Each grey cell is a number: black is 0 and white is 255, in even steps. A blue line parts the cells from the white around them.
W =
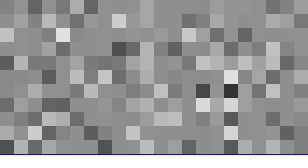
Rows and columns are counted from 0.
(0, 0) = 131
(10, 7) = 83
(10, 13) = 99
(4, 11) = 143
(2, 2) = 142
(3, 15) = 169
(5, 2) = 142
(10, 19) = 181
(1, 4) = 144
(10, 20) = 143
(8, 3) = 185
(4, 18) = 161
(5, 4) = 144
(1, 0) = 143
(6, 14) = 71
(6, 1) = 144
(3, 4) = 109
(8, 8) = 142
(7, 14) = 218
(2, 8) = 142
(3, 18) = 125
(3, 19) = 192
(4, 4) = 144
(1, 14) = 128
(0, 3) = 145
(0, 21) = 156
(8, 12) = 189
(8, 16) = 89
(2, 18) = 144
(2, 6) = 143
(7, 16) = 213
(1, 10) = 165
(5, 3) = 93
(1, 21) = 120
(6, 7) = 144

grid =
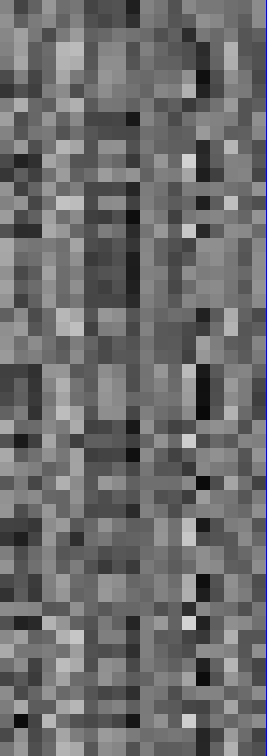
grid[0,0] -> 132
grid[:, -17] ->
[98, 123, 120, 92, 92, 69, 63, 104, 103, 117, 79, 48, 64, 100, 70, 97, 45, 117, 111, 92, 108, 97, 75, 86, 140, 127, 49, 53, 58, 50, 107, 63, 112, 127, 70, 139, 106, 55, 69, 107, 112, 59, 56, 133, 41, 98, 118, 65, 59, 101, 92, 68, 73, 79]
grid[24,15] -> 126
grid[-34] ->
[161, 92, 108, 143, 108, 143, 71, 63, 81, 32, 137, 113, 72, 107, 136, 139, 118, 87, 147]
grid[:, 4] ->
[110, 98, 122, 182, 179, 167, 139, 158, 99, 83, 181, 142, 156, 105, 194, 110, 151, 111, 114, 109, 108, 103, 183, 174, 88, 94, 150, 176, 164, 189, 123, 107, 119, 109, 176, 101, 101, 154, 97, 86, 94, 158, 150, 89, 149, 177, 113, 188, 163, 105, 164, 111, 165, 180]
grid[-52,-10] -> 114
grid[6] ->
[53, 80, 63, 126, 139, 78, 116, 141, 122, 115, 101, 134, 127, 177, 34, 73, 126, 122, 82]
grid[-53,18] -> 139
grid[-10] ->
[81, 33, 41, 179, 149, 97, 83, 122, 97, 37, 129, 153, 99, 211, 33, 95, 143, 137, 112]
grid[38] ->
[53, 31, 69, 151, 97, 46, 110, 120, 96, 99, 103, 149, 114, 199, 75, 84, 88, 138, 103]
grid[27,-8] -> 132
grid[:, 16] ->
[111, 110, 124, 177, 174, 144, 126, 154, 125, 94, 182, 130, 129, 113, 191, 120, 141, 129, 119, 120, 118, 114, 172, 180, 93, 110, 129, 154, 140, 179, 137, 89, 133, 117, 165, 118, 113, 125, 88, 89, 95, 144, 140, 109, 143, 175, 129, 182, 150, 96, 165, 102, 155, 177]
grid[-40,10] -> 126
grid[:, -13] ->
[68, 80, 97, 84, 87, 96, 116, 90, 69, 86, 82, 83, 110, 71, 74, 63, 82, 77, 58, 74, 71, 70, 85, 65, 100, 90, 94, 91, 102, 83, 65, 95, 62, 84, 86, 90, 73, 104, 110, 99, 82, 102, 105, 103, 83, 76, 82, 78, 103, 85, 92, 73, 109, 87]
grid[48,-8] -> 131
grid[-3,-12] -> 84
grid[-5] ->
[140, 73, 101, 149, 105, 120, 85, 69, 78, 47, 124, 117, 78, 120, 132, 131, 96, 107, 140]
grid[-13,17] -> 116
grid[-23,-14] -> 63
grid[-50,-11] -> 142
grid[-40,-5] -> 30
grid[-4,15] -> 101
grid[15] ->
[156, 74, 97, 160, 110, 139, 63, 60, 80, 14, 140, 120, 64, 119, 129, 134, 120, 102, 148]
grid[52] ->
[73, 143, 73, 99, 165, 125, 109, 155, 145, 123, 109, 114, 119, 113, 37, 70, 155, 108, 66]
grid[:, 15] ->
[120, 135, 106, 104, 100, 79, 73, 114, 130, 128, 97, 94, 64, 127, 93, 134, 94, 143, 141, 127, 139, 134, 91, 111, 126, 131, 89, 77, 79, 88, 144, 104, 145, 123, 77, 121, 133, 81, 84, 125, 138, 83, 78, 114, 95, 101, 138, 99, 83, 131, 101, 120, 70, 99]
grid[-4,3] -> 92
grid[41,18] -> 77
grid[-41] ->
[147, 64, 100, 153, 105, 126, 71, 71, 74, 37, 124, 114, 79, 124, 120, 127, 113, 107, 147]
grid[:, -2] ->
[107, 93, 85, 85, 96, 118, 122, 84, 84, 96, 102, 128, 132, 107, 92, 102, 137, 89, 85, 105, 87, 106, 98, 86, 88, 91, 133, 123, 123, 106, 80, 132, 85, 80, 113, 86, 105, 130, 138, 105, 92, 116, 124, 80, 137, 85, 86, 93, 121, 107, 92, 121, 108, 91]
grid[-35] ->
[145, 73, 92, 162, 109, 125, 74, 83, 87, 28, 129, 126, 76, 142, 124, 127, 120, 105, 140]
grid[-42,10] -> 98

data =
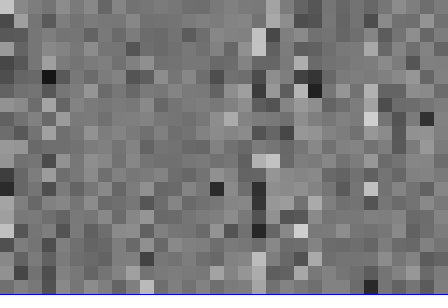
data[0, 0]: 196
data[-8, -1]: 134
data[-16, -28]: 89
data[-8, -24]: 103
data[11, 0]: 148
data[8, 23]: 119
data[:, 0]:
[196, 74, 88, 153, 71, 78, 98, 146, 97, 109, 152, 148, 62, 43, 164, 159, 192, 80, 136, 145, 112]
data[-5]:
[192, 85, 117, 126, 83, 122, 96, 110, 138, 141, 97, 128, 118, 116, 106, 147, 84, 113, 39, 102, 136, 206, 121, 123, 141, 117, 114, 119, 137, 98, 110, 124]
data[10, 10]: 100
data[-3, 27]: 140
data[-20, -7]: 115
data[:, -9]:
[117, 119, 116, 111, 114, 104, 118, 100, 119, 131, 113, 135, 105, 117, 127, 116, 123, 108, 111, 130, 130]
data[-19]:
[88, 90, 118, 126, 116, 117, 99, 121, 106, 124, 108, 106, 115, 92, 110, 135, 130, 129, 193, 72, 127, 138, 113, 116, 102, 111, 133, 92, 116, 142, 103, 125]
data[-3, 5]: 110
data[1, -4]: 113
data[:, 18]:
[121, 114, 193, 194, 103, 76, 60, 93, 124, 83, 124, 177, 101, 48, 54, 82, 39, 108, 188, 172, 165]
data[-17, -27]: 116
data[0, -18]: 110
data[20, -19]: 114
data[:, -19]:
[111, 123, 92, 120, 119, 135, 122, 123, 112, 115, 105, 119, 103, 132, 106, 117, 116, 128, 125, 122, 114]
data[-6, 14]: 124
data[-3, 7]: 99
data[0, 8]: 133
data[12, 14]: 115
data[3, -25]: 117
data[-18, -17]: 130
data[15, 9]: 134
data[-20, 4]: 126
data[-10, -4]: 115
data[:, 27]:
[118, 138, 92, 104, 138, 128, 100, 77, 116, 139, 126, 107, 116, 114, 118, 126, 119, 125, 140, 116, 117]
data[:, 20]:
[124, 141, 127, 124, 122, 126, 93, 133, 113, 71, 104, 105, 137, 138, 156, 84, 136, 108, 104, 98, 131]
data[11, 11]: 112
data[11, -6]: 151
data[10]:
[152, 149, 105, 111, 111, 114, 124, 128, 116, 131, 100, 116, 114, 105, 103, 130, 113, 105, 124, 117, 104, 118, 136, 113, 129, 132, 114, 126, 89, 123, 152, 123]

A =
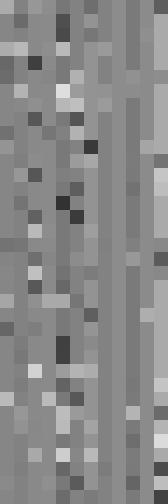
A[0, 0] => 171
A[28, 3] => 186
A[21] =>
[166, 130, 144, 169, 169, 118, 147, 130, 140, 122, 139, 170]
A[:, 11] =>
[94, 170, 170, 170, 170, 141, 170, 170, 170, 170, 170, 115, 197, 189, 170, 170, 170, 136, 91, 136, 170, 170, 170, 170, 170, 170, 170, 196, 170, 107, 180, 219, 170, 76, 190, 66]
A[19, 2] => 192
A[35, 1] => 130
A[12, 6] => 147
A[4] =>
[104, 130, 63, 138, 121, 130, 147, 130, 140, 122, 139, 170]
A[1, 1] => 107
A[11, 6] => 167
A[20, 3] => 138
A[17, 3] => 138
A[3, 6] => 147
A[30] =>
[134, 146, 136, 138, 186, 130, 163, 130, 140, 122, 139, 180]
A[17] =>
[115, 118, 137, 138, 121, 130, 147, 128, 140, 128, 139, 136]
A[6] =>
[134, 179, 137, 138, 222, 155, 147, 146, 140, 140, 139, 170]
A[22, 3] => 138
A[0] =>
[171, 130, 151, 141, 119, 130, 110, 130, 140, 122, 139, 94]
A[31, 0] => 134
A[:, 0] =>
[171, 134, 134, 172, 104, 108, 134, 134, 134, 113, 148, 134, 134, 134, 134, 134, 134, 115, 132, 135, 134, 166, 134, 102, 134, 134, 134, 134, 186, 134, 134, 134, 134, 134, 138, 134]
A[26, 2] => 210
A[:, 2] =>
[151, 137, 137, 137, 63, 137, 137, 143, 87, 137, 137, 140, 86, 137, 137, 97, 185, 137, 111, 192, 88, 144, 137, 126, 137, 137, 210, 137, 137, 137, 136, 137, 169, 137, 137, 137]
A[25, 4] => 65
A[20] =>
[134, 130, 88, 138, 104, 130, 147, 130, 140, 122, 139, 170]
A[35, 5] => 130
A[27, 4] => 99
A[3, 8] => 140
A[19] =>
[135, 130, 192, 138, 115, 130, 124, 130, 140, 122, 139, 136]
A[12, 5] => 130
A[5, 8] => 140

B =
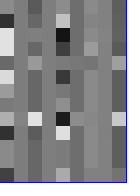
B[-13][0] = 138
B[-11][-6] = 126
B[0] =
[138, 125, 90, 126, 140, 110, 138, 129, 94]
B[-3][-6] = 126
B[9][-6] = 126
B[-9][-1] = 159
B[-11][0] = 225
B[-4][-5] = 223
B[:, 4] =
[140, 193, 20, 63, 123, 57, 120, 143, 27, 223, 123, 123, 170]
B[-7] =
[155, 125, 103, 126, 120, 110, 138, 129, 94]
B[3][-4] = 110
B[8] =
[175, 131, 226, 126, 27, 140, 135, 129, 200]
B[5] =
[218, 125, 103, 126, 57, 110, 138, 129, 94]
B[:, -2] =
[129, 129, 131, 129, 129, 129, 129, 129, 129, 128, 129, 129, 129]
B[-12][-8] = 125
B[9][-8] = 125
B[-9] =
[105, 125, 153, 126, 123, 120, 117, 129, 159]
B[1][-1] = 96
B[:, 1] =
[125, 125, 125, 125, 125, 125, 125, 125, 131, 125, 125, 125, 125]
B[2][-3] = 138
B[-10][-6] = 126
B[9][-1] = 94
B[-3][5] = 110
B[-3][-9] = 138
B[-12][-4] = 110
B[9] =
[49, 125, 92, 126, 223, 110, 138, 128, 94]
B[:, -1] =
[94, 96, 98, 90, 159, 94, 94, 94, 200, 94, 94, 94, 115]

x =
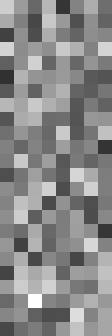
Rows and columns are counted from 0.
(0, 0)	205
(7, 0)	183
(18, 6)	130
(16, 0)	123
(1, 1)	128
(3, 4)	201
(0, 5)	131
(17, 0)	150
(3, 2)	156
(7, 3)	176
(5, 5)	136
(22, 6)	131
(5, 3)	144
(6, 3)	156
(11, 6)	101
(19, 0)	68
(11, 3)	158
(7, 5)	86
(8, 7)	148
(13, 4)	77
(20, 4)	155
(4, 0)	96
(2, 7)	134
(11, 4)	87
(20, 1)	204
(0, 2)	104
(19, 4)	99
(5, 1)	179
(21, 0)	105
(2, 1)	144
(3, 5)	176
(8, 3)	108
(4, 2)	209
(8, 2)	180
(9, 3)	104
